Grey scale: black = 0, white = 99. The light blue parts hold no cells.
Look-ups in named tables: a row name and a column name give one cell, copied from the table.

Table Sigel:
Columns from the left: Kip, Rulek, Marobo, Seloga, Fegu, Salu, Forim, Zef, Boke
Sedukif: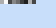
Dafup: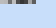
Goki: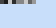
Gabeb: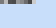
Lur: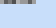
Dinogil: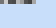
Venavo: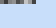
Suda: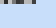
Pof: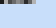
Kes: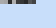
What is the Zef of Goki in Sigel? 39
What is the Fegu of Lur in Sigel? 70
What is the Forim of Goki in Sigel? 79
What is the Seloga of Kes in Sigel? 67
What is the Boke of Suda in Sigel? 25
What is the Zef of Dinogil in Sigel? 26
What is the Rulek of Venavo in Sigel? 23
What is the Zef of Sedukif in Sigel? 69

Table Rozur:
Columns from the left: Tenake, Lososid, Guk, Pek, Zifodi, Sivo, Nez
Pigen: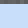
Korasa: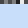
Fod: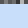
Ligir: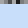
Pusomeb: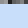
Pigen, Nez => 36
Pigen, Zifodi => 36
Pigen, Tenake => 39
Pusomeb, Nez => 26
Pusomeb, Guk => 13
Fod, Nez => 31
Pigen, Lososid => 36
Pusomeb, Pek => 37
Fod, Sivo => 70
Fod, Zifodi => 21
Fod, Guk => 34
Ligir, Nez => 58
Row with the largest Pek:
Ligir

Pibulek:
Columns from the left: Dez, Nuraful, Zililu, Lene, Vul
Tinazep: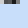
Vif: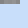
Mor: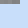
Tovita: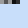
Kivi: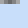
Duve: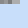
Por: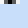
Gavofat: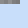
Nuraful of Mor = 52
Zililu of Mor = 54
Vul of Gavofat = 47
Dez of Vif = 51
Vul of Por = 94
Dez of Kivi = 64
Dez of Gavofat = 54
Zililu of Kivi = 41
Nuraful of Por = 37
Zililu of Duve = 48
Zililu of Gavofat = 56
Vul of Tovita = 18
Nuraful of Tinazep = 30
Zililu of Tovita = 60
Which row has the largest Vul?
Por

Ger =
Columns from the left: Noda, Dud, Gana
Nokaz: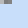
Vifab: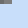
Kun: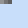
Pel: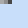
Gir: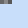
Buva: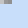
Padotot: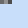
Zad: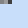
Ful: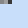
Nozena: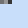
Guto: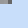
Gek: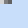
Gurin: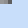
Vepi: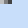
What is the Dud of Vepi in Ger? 49
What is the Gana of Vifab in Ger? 49
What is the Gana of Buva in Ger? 56
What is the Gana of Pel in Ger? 28
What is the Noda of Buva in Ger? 76
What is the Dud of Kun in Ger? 45
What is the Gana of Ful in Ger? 22
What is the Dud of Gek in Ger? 49
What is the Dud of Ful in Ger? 62
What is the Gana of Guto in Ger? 40
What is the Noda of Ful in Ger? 52
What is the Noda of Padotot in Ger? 41
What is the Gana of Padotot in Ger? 30
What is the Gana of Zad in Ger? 25
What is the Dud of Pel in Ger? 55
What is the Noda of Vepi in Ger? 75
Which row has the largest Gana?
Buva

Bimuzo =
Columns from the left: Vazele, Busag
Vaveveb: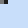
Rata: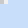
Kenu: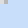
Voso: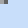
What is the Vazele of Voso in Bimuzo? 64
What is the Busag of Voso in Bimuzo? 38
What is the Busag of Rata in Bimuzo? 93
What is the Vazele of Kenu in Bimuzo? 86
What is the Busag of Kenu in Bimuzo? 71
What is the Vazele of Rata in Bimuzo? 78
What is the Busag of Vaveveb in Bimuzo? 11
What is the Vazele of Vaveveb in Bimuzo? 47

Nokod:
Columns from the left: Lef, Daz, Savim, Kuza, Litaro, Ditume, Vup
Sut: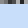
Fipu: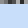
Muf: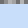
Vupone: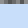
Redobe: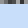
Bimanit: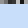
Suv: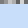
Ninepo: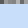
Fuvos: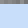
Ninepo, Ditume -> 42
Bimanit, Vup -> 64
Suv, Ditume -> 82
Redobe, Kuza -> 30
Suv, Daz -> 59
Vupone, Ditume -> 34
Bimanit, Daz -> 43
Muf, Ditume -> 70
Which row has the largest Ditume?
Suv

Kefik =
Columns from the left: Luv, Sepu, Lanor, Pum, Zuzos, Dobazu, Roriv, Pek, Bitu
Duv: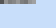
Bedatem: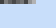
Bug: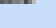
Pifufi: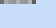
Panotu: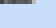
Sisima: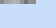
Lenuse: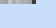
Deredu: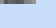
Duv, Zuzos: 59
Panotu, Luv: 26
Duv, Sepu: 58
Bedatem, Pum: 28
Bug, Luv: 37
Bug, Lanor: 37
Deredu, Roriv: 49
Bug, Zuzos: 48
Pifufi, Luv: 43
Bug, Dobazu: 55
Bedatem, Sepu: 49
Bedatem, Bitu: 69
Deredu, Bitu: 58
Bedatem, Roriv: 27
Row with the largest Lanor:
Lenuse

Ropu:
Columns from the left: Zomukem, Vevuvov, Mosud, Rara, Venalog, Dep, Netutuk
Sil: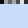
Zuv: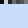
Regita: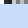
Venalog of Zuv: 27
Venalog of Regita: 48
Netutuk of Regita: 49
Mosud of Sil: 40
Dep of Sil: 87
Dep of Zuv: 33
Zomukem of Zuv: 5
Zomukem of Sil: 4
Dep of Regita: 73
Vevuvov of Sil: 63
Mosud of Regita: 14
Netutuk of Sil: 18
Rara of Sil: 64
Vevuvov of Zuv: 80

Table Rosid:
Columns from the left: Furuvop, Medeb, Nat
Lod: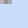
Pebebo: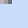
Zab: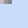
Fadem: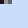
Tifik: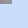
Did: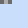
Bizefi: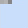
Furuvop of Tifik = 55
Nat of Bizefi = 52
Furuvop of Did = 41
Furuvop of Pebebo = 71
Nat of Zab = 51
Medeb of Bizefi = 70
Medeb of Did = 68
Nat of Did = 42
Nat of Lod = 66

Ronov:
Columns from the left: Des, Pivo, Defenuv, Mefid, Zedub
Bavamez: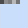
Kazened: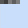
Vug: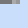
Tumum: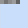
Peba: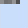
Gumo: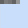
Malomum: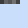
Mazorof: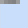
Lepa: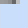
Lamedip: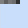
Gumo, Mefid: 38
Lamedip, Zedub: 19
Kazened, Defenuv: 48
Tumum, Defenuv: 54
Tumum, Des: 57
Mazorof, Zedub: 60
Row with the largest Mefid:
Bavamez

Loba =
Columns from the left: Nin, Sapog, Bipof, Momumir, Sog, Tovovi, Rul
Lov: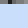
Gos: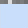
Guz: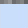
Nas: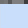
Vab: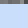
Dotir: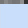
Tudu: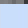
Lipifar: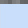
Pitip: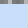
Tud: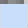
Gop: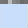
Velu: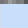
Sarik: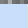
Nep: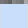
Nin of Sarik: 49
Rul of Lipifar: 39
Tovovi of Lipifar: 40
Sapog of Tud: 45
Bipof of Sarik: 67
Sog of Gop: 48
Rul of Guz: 39
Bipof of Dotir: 48
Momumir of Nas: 49
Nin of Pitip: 49
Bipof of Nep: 39
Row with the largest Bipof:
Gos

